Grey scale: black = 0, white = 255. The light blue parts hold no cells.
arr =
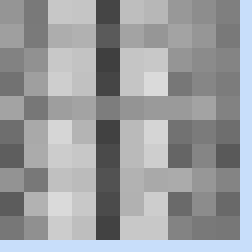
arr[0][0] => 149
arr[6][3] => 199
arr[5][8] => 123
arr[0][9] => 127
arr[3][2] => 206
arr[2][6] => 200
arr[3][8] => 134
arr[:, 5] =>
[190, 163, 197, 197, 148, 186, 186, 178, 177, 200]
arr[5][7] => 114
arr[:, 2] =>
[199, 173, 200, 206, 158, 214, 204, 192, 218, 204]
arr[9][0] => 119
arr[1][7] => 163
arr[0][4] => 69
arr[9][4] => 66
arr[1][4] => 90
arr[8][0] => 92
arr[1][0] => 159
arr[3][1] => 159
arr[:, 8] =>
[141, 150, 139, 134, 163, 123, 133, 151, 140, 121]
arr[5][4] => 65
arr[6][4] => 74
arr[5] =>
[110, 169, 214, 180, 65, 186, 213, 114, 123, 110]
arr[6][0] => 94
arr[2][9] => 132
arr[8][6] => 205
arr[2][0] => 130
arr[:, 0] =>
[149, 159, 130, 114, 163, 110, 94, 147, 92, 119]

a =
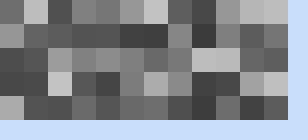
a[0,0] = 110
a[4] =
[170, 82, 80, 106, 85, 104, 110, 78, 61, 109, 66, 92]
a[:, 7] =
[94, 133, 120, 138, 78]
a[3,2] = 195
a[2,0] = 77
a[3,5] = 124
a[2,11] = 93
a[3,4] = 69
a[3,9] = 71
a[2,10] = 102
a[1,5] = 65
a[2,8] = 189
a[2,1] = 85
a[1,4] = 84
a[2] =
[77, 85, 155, 130, 141, 127, 105, 120, 189, 186, 102, 93]
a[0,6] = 194

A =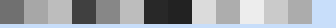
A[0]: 112
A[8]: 219
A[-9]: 135

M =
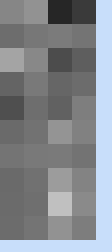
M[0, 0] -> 134
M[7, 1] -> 113
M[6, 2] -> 122
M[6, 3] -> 115
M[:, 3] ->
[58, 116, 94, 108, 126, 129, 115, 131, 138, 125]
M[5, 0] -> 106
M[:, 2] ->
[38, 123, 76, 102, 97, 148, 122, 156, 192, 146]
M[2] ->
[164, 136, 76, 94]
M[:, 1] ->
[146, 119, 136, 121, 110, 114, 121, 113, 111, 116]

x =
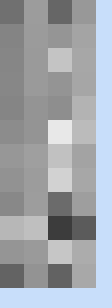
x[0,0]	112
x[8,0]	136
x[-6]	[151, 159, 193, 163]
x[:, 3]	[152, 164, 167, 166, 179, 187, 163, 167, 158, 91, 172, 168]
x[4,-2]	142
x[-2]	[149, 154, 198, 172]
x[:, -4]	[112, 132, 134, 135, 133, 140, 151, 146, 136, 183, 149, 99]
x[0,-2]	102
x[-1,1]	147
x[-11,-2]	149

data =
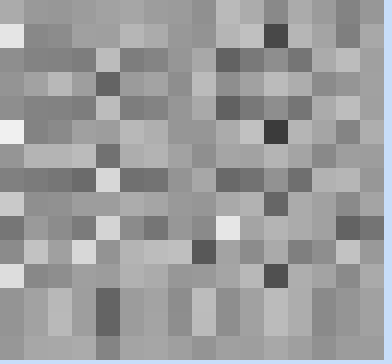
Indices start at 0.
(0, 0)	171
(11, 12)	174
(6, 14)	158
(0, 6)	157
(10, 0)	139
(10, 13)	142
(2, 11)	142
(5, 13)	165
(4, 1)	131
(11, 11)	80
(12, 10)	161
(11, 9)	165
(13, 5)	156
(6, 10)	162
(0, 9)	186
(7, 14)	182
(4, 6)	131
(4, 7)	150
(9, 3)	123
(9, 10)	164
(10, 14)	194
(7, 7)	148
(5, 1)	131
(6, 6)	179
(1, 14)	127
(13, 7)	142
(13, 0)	148
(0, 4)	162
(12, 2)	184
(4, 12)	117
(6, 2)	180
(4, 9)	97
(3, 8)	187
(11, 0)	221
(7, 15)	151

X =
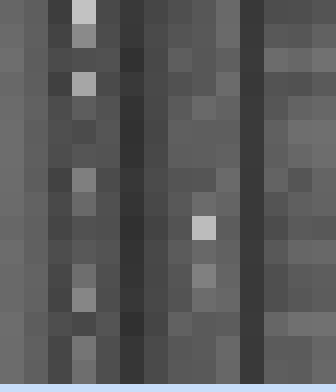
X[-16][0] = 102
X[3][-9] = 57
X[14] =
[108, 96, 70, 117, 78, 54, 74, 87, 90, 104, 57, 91, 91, 102]
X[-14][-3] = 108
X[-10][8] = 94
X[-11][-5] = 94
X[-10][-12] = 77
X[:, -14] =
[102, 106, 110, 104, 107, 109, 109, 108, 107, 103, 108, 105, 105, 109, 108, 108]
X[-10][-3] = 94
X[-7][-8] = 67
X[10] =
[108, 96, 77, 88, 83, 51, 72, 91, 104, 97, 58, 88, 102, 104]
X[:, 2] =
[61, 67, 75, 64, 76, 79, 77, 66, 73, 69, 77, 71, 68, 78, 70, 71]
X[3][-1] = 90
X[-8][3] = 105
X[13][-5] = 92
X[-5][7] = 85
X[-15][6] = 74
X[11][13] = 93
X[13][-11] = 72
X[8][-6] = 107
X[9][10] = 57
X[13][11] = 102
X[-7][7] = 83
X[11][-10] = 79
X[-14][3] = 79
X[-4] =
[105, 98, 68, 134, 77, 55, 72, 83, 108, 103, 57, 79, 87, 92]
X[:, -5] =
[105, 106, 95, 107, 98, 94, 97, 106, 100, 92, 97, 100, 103, 92, 104, 103]
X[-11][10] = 58
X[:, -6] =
[87, 88, 87, 87, 105, 94, 94, 85, 107, 188, 104, 128, 108, 90, 90, 89]
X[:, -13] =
[94, 95, 93, 94, 97, 94, 95, 93, 98, 96, 96, 99, 98, 93, 96, 95]

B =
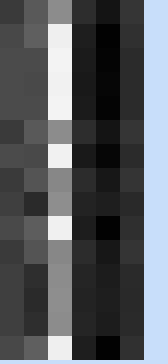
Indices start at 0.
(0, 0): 58
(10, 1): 84
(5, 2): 140
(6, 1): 73
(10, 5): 52
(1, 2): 239
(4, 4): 4
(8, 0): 63
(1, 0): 72
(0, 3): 45
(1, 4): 2
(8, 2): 142
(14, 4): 2
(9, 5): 47
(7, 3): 44
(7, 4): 23
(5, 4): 20
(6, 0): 75
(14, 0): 72
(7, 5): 52
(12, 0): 63
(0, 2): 140
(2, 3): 27
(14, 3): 30
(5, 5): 53
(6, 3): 25
